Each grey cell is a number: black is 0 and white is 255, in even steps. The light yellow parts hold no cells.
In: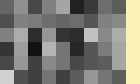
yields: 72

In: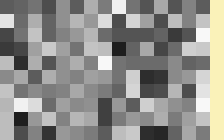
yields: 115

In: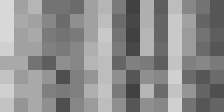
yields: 181

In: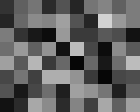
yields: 117

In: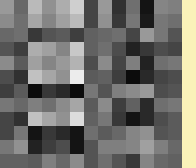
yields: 186
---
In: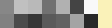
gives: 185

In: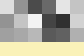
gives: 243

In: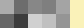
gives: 135

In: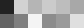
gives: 181

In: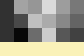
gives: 192

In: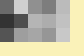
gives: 181

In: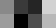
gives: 37
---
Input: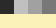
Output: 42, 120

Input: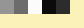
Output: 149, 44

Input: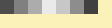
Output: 77, 64

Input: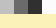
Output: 192, 251

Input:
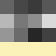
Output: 100, 65

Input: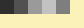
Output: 46, 126

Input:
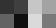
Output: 50, 121

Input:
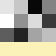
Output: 228, 191

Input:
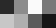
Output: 41, 22
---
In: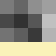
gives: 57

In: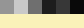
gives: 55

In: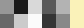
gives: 53

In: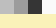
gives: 53

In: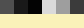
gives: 158

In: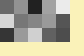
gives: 97

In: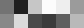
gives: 95

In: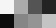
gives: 148

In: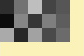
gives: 74

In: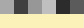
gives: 44
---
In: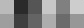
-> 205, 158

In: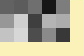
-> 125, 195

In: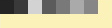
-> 134, 36

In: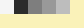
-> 189, 245

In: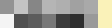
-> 169, 244

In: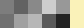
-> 152, 112

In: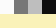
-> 14, 251

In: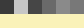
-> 120, 58
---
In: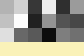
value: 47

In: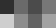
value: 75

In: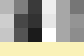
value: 167

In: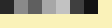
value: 63

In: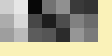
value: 58

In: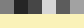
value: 92

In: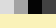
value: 4

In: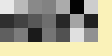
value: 3

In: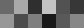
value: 82
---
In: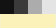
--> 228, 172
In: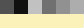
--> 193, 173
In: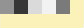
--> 242, 218
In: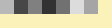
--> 220, 184
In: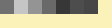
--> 197, 148
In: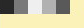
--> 239, 177
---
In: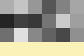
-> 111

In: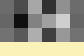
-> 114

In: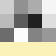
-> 108

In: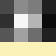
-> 86

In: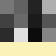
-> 43

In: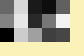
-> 0
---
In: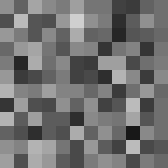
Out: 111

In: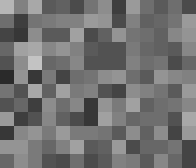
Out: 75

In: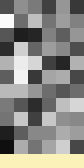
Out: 56

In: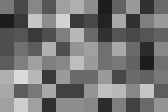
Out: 106

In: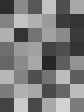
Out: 168
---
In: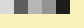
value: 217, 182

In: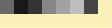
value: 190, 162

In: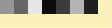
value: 229, 180

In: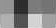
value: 211, 175

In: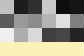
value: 240, 225

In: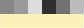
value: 221, 188

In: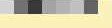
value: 211, 192

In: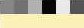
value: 233, 176

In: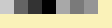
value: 203, 168

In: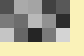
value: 212, 197
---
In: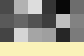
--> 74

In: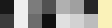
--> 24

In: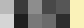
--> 185

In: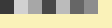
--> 57

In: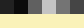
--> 33

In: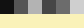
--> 17

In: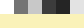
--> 255
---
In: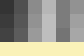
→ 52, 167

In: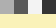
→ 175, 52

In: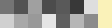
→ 116, 139

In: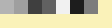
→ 179, 124

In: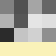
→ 129, 143

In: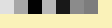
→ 224, 125

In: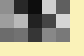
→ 143, 121

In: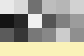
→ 233, 143

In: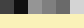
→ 65, 212

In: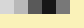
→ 215, 120
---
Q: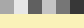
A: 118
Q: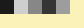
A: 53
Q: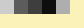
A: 14
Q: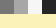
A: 246
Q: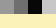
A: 7
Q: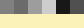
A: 24
